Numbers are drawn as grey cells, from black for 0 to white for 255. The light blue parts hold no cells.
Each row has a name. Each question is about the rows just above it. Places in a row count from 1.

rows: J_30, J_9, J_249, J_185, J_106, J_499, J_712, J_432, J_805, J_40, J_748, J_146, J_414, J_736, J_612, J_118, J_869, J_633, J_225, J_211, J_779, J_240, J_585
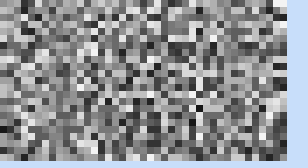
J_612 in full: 106 94 120 160 204 192 79 160 106 146 146 160 51 106 216 36 204 106 146
 36 106 36 160 192 79 106 132 132 216 204 146 160 160 67 106 216 94 176
 216 229 192
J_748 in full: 94 67 192 176 146 176 132 146 67 79 132 204 79 106 204 79 192 192 106 51
 160 36 132 146 51 106 216 216 176 204 216 132 176 67 94 192 160 176 176
 216 204
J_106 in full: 176 160 204 51 36 146 192 94 132 146 106 204 160 229 79 192 94 146 204
 160 79 132 204 94 120 120 106 229 36 176 176 204 106 94 94 106 192 51
 79 204 176
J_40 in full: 176 106 120 216 229 94 176 132 106 67 160 132 146 51 120 160 132 146 67
 146 216 192 36 146 204 176 216 79 204 79 176 79 176 160 204 192 132 160
 192 36 51

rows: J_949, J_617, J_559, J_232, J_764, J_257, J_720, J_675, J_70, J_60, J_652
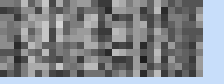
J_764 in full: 125 113 113 186 97 141 198 71 171 97 141 155 155 97 58 58 186 171 125
 155 141 97 171 125 84 113 84 84 84
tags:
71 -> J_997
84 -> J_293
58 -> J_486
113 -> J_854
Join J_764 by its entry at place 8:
J_997

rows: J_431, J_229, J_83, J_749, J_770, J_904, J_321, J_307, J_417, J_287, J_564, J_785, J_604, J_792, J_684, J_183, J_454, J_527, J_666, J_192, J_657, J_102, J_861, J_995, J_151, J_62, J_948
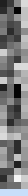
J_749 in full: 110 71 83 206
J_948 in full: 96 110 110 181
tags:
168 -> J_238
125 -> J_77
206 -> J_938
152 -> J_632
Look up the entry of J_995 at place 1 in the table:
J_238

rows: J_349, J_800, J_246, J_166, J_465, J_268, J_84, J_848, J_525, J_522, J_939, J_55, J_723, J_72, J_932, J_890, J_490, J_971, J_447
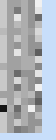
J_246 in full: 200 161 228 173 148 107
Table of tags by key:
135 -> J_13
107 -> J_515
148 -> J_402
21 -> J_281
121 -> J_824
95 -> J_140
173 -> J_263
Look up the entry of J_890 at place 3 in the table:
J_515
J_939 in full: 200 161 107 148 148 228

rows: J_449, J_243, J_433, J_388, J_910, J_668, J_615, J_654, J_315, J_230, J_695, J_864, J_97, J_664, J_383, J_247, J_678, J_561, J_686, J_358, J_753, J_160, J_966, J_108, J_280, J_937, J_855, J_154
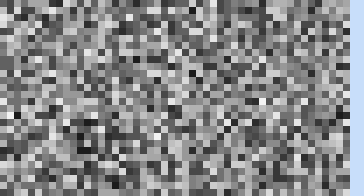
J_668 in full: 178 217 166 127 56 152 97 97 152 127 127 139 97 166 191 97 127 191 204
 113 204 113 97 191 113 127 84 113 97 139 230 127 113 139 56 152 84 84
 139 166 204 127 84 191 56 127 56 84 113 191
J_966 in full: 72 166 44 178 217 97 127 113 191 191 113 127 139 191 56 113 56 217 152
 166 178 166 166 127 97 191 152 152 113 113 178 178 72 166 56 139 217
 139 127 127 56 97 230 44 84 139 72 178 56 139
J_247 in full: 127 178 113 217 178 204 166 44 84 217 166 178 139 139 113 139 139 166
 113 152 166 44 139 97 44 72 191 178 178 127 166 204 152 97 152 178 139
 191 166 139 152 127 191 84 97 127 113 166 56 178
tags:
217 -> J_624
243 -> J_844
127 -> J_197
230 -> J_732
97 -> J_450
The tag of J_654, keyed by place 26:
J_732

